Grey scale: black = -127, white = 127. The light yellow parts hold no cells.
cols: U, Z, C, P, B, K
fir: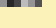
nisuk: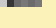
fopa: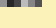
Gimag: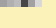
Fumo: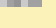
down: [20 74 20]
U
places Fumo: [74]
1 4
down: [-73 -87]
Z
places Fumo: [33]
2 5 6
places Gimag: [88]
6

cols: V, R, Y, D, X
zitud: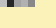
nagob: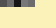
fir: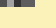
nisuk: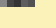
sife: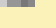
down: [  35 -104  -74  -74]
Y
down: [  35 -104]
Y
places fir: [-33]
4 5

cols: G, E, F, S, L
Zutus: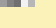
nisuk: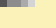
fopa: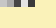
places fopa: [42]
2
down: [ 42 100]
S
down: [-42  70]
G
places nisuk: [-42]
1
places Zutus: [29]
1
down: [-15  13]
F

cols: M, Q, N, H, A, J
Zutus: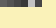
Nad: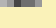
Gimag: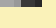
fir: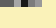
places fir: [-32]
1 2
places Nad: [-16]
4 5
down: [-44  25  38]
Q
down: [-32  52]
M
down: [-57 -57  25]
N
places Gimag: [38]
1 2

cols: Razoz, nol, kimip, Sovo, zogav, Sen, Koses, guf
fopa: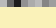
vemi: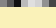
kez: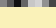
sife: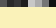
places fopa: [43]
5
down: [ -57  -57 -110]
guf

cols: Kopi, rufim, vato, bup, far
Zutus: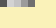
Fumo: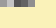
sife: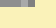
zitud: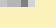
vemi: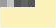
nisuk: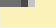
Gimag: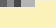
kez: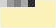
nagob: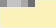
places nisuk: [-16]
1 2 3
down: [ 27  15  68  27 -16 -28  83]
Kopi

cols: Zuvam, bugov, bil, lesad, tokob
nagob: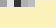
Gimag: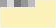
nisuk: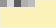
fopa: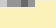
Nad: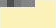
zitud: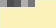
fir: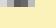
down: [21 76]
Zuvam
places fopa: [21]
2 3 5
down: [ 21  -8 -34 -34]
bil

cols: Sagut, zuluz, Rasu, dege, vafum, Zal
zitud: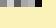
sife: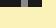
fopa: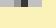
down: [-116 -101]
Zal
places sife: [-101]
1 2 3 5 6
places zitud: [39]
4
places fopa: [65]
1 2 5 6
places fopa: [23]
3
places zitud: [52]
5

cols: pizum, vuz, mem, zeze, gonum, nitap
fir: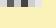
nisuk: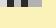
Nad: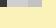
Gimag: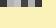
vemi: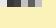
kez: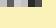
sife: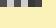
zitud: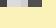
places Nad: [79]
2 3 4
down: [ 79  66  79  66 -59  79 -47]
mem
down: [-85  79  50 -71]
vuz

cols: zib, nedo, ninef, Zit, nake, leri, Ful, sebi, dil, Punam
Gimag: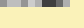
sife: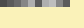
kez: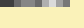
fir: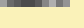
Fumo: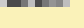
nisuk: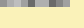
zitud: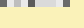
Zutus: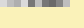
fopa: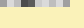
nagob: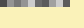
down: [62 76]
leri
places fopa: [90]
2 7 9

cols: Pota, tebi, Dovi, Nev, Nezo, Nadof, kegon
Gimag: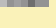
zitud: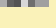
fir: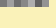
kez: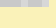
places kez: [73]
1 2 3 5 6
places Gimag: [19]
2 4 6 7
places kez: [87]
4 7
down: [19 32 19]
kegon
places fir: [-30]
6
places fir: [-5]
1

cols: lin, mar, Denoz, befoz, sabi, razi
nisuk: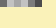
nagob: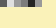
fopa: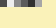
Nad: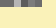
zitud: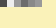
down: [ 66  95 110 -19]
mar
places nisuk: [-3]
5
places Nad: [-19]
1 2 6
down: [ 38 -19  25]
razi

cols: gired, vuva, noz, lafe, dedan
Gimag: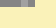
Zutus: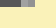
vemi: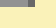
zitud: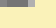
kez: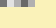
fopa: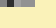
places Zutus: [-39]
1 2 3
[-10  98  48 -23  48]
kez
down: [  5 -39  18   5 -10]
gired
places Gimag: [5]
1 2 3 5
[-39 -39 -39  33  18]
Zutus
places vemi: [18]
1 2 3 4
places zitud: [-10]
2 3 4

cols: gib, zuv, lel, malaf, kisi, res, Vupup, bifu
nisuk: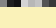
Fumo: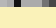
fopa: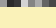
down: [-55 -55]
bifu
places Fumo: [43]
2 4 5 6

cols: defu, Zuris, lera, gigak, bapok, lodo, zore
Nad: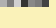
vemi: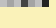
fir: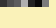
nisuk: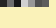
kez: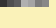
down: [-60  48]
gigak
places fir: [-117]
6
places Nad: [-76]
4
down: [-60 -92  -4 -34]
zore

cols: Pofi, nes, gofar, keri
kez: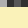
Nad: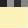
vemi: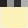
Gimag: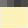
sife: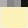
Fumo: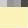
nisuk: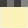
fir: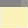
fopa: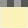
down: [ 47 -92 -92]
Pofi
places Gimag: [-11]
1
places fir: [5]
1 2 3
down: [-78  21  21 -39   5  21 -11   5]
nes
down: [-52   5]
keri

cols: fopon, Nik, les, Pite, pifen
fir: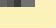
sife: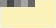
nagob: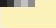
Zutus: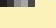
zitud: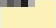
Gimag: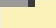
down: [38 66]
Pite
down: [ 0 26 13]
les
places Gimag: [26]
1 2 3 4
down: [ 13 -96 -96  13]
fopon
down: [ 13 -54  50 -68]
pifen

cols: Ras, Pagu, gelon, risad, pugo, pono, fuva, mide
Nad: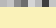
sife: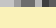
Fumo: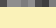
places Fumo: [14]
2 3 5
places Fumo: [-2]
4 8
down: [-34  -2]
mide
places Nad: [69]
2 8
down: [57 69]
Ras
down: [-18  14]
pugo

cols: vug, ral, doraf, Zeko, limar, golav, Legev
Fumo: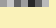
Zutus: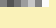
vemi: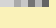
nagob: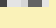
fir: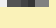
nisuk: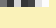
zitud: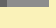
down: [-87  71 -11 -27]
limar
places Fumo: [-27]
3 6
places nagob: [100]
2 3 7
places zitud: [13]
2 3 4 5 6 7
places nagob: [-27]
5 6
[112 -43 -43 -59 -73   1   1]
fir

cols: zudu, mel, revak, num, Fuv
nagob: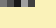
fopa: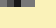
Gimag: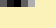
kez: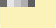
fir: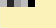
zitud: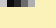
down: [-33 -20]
zudu
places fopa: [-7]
1 4 5
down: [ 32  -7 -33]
num
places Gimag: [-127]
3
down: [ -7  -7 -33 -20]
zudu
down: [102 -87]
mel
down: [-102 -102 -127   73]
revak

